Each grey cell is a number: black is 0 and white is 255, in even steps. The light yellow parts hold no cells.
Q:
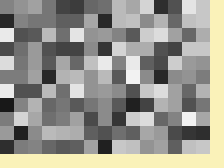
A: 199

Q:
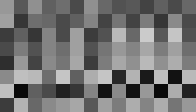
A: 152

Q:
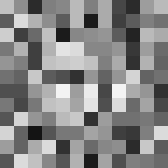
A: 106

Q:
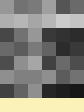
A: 23

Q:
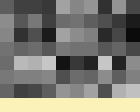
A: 192

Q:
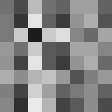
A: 75

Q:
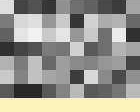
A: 185

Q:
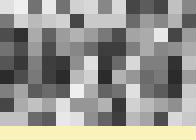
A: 201
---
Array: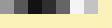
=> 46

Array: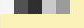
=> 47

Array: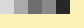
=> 109

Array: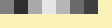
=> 230

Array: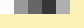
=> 102

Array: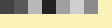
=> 34

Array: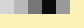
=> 118

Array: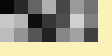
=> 55
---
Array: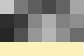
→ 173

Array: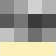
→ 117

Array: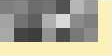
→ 216

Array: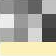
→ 153

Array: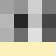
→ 38

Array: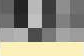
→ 67
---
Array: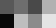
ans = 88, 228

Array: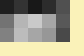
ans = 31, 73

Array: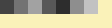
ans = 67, 194

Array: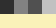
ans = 47, 193

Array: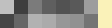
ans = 192, 116

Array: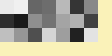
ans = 234, 227

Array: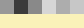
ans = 152, 199

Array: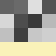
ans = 99, 207

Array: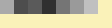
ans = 170, 192
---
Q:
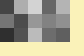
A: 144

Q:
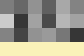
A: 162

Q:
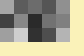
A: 128

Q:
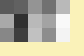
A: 249

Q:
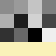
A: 69

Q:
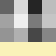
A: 197

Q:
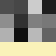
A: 120

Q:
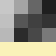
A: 51
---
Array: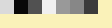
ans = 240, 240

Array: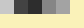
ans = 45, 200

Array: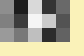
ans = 245, 245

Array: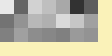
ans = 176, 232

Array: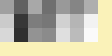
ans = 119, 250

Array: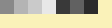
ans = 232, 232

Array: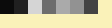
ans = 109, 213

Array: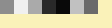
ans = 41, 240

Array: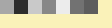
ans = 135, 236
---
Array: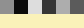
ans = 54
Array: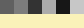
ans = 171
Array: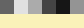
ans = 68
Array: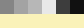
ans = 232
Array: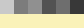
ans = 82
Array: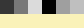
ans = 2
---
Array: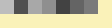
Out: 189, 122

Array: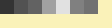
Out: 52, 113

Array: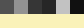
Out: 81, 17

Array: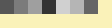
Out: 86, 101

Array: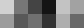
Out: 209, 104

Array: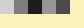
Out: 209, 74

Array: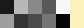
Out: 25, 5

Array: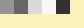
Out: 148, 50
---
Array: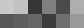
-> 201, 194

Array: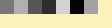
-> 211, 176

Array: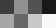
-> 249, 201

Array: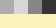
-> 215, 173

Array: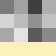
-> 227, 213

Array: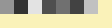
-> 227, 193
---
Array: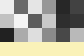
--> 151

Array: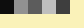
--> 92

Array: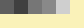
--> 118

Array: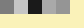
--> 26

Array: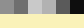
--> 178

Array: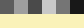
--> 200

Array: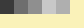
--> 143

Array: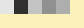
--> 195

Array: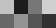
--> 28
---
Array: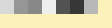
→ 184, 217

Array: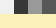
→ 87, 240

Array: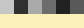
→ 89, 198

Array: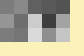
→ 83, 124

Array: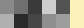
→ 83, 176

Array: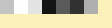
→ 175, 195

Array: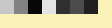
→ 32, 199

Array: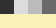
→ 105, 48

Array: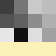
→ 189, 230
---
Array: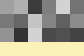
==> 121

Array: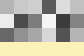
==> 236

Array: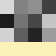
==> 28

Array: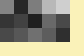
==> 53

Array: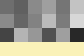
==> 138

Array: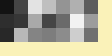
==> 46
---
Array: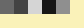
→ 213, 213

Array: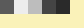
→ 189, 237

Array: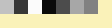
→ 10, 251

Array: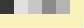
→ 199, 224

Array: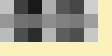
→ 142, 207

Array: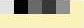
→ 105, 226

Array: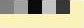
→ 11, 194

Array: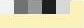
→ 152, 242
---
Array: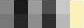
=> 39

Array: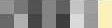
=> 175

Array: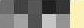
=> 163

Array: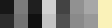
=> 115

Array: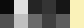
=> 192

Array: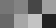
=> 167
